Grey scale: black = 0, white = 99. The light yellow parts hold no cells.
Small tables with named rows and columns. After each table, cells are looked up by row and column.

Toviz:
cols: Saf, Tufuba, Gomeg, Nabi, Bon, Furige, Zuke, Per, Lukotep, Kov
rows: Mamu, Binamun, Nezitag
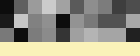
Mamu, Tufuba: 37
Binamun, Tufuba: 77
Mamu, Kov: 30
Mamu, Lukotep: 24
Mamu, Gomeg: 60
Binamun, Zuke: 47
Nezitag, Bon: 20
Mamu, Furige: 35
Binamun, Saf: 10
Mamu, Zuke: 55
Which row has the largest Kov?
Binamun

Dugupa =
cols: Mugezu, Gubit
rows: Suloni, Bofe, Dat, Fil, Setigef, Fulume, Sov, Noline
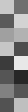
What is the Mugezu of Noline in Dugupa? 32
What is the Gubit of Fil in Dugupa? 30
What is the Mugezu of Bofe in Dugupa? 35
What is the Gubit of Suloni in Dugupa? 43
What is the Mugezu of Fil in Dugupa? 77
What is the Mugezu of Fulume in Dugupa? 33
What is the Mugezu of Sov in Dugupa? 50
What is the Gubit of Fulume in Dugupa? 15
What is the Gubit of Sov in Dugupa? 33
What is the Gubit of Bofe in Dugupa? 82
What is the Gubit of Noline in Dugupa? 74
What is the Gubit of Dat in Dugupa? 69
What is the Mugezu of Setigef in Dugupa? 23
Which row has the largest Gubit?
Setigef

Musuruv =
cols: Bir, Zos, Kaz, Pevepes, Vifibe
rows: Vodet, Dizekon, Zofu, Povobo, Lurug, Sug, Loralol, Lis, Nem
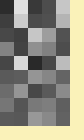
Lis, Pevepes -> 49
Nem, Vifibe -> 38
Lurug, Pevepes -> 28
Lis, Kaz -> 47
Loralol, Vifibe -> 54
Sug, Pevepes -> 52
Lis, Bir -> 46
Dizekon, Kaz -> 29
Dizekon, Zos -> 79
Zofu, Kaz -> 77
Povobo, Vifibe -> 30
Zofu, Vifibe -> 32
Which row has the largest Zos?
Vodet

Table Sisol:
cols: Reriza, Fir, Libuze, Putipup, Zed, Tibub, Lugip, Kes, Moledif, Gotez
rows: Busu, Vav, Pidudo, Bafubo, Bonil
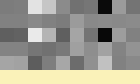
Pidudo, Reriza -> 37
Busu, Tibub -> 44
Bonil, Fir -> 63
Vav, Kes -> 54
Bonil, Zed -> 65
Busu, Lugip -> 46
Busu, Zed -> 54
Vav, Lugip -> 53
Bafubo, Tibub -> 62
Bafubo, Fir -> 51
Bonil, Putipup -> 49
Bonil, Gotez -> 53
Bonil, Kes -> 75
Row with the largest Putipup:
Busu

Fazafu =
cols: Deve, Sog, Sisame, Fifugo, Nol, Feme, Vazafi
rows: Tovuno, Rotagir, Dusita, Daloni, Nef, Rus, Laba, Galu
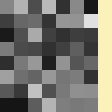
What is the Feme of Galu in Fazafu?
47
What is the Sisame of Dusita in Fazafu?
66
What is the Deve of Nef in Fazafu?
18
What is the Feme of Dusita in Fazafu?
24
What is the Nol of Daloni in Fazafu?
25
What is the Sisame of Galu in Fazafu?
36
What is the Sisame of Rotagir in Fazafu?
42
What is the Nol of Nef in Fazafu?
57
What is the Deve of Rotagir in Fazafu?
24
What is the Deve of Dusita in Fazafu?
10
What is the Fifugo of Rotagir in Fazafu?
20
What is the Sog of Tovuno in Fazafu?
69
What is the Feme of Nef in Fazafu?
33
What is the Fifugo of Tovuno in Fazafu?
72
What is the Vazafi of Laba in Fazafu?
55
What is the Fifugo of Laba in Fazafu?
31
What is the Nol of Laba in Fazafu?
47
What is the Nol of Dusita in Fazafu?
19

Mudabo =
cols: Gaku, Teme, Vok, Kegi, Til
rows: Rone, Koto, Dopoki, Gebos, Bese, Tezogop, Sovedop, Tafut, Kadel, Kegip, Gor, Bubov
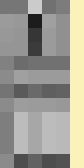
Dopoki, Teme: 58
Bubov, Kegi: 30
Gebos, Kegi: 60
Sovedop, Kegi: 37
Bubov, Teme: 30
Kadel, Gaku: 49
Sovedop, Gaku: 45
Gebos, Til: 56
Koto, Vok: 11
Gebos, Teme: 58
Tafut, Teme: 61
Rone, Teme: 46
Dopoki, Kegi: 60
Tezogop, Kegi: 60
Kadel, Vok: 65
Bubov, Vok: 38

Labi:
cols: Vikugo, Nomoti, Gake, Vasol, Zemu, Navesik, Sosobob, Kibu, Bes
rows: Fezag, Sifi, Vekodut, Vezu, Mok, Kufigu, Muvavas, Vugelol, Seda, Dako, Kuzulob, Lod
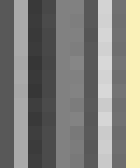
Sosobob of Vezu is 34
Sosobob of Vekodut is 33
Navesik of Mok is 52
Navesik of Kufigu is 50
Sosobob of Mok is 34
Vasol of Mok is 27
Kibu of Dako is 79
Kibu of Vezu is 81
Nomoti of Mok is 65
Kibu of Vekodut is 83
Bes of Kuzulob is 43

